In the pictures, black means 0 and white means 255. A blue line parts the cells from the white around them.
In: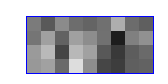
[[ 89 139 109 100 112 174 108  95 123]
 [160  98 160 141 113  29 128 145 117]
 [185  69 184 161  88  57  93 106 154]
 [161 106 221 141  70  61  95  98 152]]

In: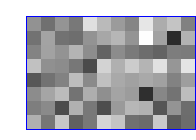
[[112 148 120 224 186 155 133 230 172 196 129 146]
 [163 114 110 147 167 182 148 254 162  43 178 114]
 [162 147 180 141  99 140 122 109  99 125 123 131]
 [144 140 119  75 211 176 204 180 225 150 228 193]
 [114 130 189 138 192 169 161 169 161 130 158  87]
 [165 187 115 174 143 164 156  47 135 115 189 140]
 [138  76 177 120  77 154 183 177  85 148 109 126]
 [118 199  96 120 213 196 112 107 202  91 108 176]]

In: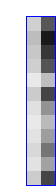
[[ 87 208]
 [ 25 189]
 [ 55 199]
 [ 84 207]
 [190 233]
 [ 69 203]
 [147 224]
 [186 233]
 [158 226]
 [117 216]
 [162 226]
 [ 69 204]]

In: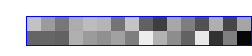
[[155 119 172 188 181 116 196  97  62 167 126  81 175  70 165 194]
 [102  98 176 155 144 161 126 237 178 141  98 232  50 127   7 101]]

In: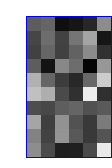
[[101  15  22  39 140  93]
 [109  66 117 164  22  70]
 [102  65  98 139  49  65]
 [ 20 136 109   5 151  93]
 [102  60  40 104 204 177]
 [174  74  48 237  48 192]
 [ 72  94 101  81  90  77]
 [ 63 146  82  57 123 165]
 [ 66 148  88  57  84 130]
 [ 75  31  32  74 233 141]]

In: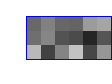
[[129 103 100 155 165 104]
 [134  83  75  37  85 111]
 [ 66 132 195  71 150 185]]

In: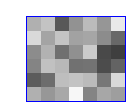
[[195  88 146 187 150 233 176]
 [164 196 162 166 140 104 217]
 [178 112 144 203  73  63 140]
 [193 184 113 115  76  99 132]
 [109 190 195 187 119 217  92]
 [151 168 247 132 167 158 176]]

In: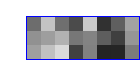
[[195 111  75 202  49  95 162 109]
 [158 178 119 131  94  63 150 145]
 [193 218  65 129  36  37 123 159]]

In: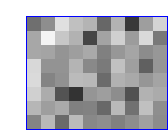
[[142 224 192 180 103 179  57 158 212 111]
 [244 199 178  69 163 208 156 218 121 167]
 [164 148 158 169 128 151 165 140 151 167]
 [147 147 180 137 122 193 159  96 150 216]
 [132 145 187 184 107 177 169 150 164 218]
 [172  83  51 149 158 141  81 178 171 208]
 [158 170 128 130 104 185 113 192 142 182]
 [184 106 187 136 142 128 141 160 140 132]]
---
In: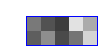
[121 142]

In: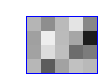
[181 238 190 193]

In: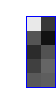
[233  18]

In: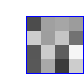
[ 76 158  94 205]

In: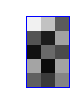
[241  28  75]

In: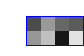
[ 76 191]

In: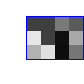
[63 63 13]

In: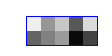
[239 129]

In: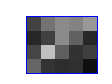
[66 64 95 48]
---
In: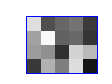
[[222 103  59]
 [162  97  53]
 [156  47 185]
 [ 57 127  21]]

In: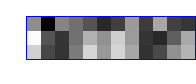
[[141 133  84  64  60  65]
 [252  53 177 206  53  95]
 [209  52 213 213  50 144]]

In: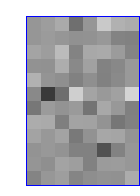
[[150 170 150 177]
 [150 150 146 131]
 [164 187 168 155]
 [146 173 161 136]
 [177 143 143 138]
 [137 110 164 161]
 [119 147 116 152]
 [172 127 162 118]
 [163 163 146 165]
 [147 147 129 130]
 [149 163 129 156]
 [132 158 142 145]]

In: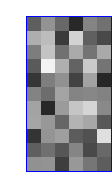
[[ 94 104 132]
 [174  59  96]
 [125 113 116]
 [ 90 175 202]
 [ 54 145 162]
 [131 164 135]
 [163 155 213]
 [165 102 167]
 [ 52 159  81]
 [ 95  86  73]
 [145  62 118]]

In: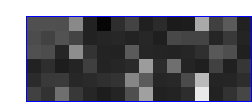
[[ 80  79  34  46  32  27 169  90]
 [ 76  82  34  39  39  72  68  57]
 [ 80  37  51  34  38  35  47  78]
 [ 34  29  63  38 156 111  31  32]
 [ 43  58  42  51  91  40 186  37]
 [ 65 111  38  36 160  35 233  50]]

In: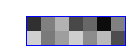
[[ 48 178 103 128]
 [208 158 140  77]]
